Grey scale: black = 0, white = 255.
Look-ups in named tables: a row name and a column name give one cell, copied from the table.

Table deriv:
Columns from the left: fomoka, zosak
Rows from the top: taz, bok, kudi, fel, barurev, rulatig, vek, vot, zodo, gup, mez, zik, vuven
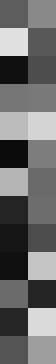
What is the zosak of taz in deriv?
137
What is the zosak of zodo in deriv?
77
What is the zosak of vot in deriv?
109
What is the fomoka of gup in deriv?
15
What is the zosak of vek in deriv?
106
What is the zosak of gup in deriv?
197
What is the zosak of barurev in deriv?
212
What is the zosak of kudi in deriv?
77
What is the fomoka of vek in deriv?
181
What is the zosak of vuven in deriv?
158
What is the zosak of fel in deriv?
121
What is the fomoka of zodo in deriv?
21
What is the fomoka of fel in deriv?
118
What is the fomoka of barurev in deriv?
188
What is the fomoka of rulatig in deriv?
11
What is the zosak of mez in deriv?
37
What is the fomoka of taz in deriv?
93
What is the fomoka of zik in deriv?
38
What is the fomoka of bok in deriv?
224

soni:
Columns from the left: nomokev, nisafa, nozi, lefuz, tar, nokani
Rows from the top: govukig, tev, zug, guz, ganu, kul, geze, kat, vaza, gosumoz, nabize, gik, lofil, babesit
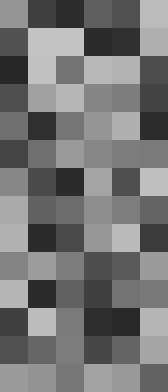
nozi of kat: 108
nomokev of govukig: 149
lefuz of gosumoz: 78
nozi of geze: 43
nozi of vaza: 73
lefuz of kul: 135
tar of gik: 40
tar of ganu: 176
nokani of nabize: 121
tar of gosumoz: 90
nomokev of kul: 68
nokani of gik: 181
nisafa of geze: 74
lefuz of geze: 164
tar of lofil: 100
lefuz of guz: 134
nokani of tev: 175

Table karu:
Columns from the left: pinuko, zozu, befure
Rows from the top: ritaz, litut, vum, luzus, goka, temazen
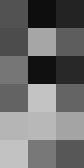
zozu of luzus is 195
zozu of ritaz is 14
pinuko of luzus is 99
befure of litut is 93
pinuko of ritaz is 82
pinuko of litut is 76
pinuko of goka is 181
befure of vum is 40
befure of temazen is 87
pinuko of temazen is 194
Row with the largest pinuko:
temazen

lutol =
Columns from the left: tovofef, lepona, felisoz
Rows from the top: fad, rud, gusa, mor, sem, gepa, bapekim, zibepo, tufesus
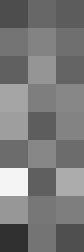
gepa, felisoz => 108
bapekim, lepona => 95
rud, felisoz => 111
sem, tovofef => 158
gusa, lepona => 149
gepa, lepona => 135
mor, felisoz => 135
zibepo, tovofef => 151
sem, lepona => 93
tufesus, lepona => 116
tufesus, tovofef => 48
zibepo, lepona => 119

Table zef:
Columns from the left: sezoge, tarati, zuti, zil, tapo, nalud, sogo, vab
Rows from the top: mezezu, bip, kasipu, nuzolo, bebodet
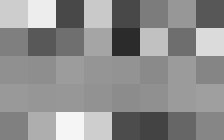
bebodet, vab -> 134
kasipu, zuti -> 156
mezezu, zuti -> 72
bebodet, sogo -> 102
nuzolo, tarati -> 150
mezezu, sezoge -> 205
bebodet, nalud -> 67
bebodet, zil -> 206
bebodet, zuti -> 245
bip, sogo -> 110
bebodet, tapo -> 76
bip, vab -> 219
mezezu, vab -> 87
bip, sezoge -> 127
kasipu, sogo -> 155
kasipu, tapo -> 147
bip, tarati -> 88
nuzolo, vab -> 159
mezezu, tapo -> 72

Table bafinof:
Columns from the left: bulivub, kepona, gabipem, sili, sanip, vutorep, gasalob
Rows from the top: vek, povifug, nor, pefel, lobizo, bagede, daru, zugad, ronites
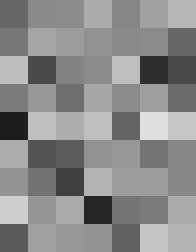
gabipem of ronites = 151
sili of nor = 139
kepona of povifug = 165
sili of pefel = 166
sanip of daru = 156
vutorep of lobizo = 222
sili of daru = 179
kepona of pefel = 152
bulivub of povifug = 118
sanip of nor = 190
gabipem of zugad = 170
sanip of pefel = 139
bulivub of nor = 189
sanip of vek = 134
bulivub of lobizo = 29
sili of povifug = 146
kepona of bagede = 84
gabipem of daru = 64
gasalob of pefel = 106
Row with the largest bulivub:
zugad

